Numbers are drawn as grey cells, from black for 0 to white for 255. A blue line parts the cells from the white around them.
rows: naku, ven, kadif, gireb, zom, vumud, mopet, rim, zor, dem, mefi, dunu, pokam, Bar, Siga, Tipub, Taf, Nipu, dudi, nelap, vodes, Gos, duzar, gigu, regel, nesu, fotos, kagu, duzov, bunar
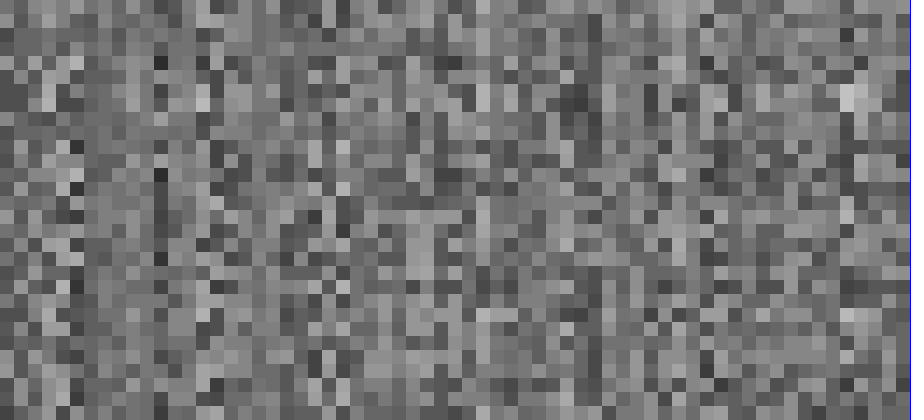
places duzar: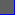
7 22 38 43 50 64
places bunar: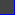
1 59 62
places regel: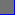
4 8 13 14 23 27 29 37 42 44 45 56 63

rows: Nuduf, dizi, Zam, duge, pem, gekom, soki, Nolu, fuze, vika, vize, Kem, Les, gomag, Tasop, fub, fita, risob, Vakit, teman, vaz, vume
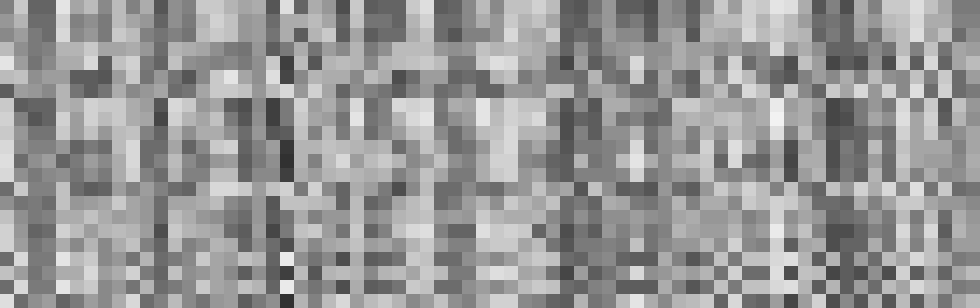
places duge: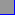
11 19 32 34 40 45 57
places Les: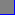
11 14 15 29 42 43 44 53 66
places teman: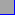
16 30 38 67 69
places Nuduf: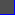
25 47 61
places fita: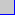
13 23 26 36 38
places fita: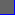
3 27 33 34 39 62
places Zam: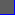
22 25 27 41 47

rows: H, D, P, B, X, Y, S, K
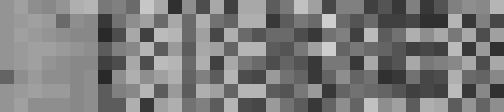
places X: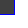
8 16
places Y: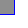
2 4 5 7 9 11 25
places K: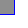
3 4 5 7 25 28 36
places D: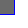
5 12 14 23 25 27
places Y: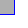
10 13 33
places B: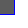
8 12 14 20

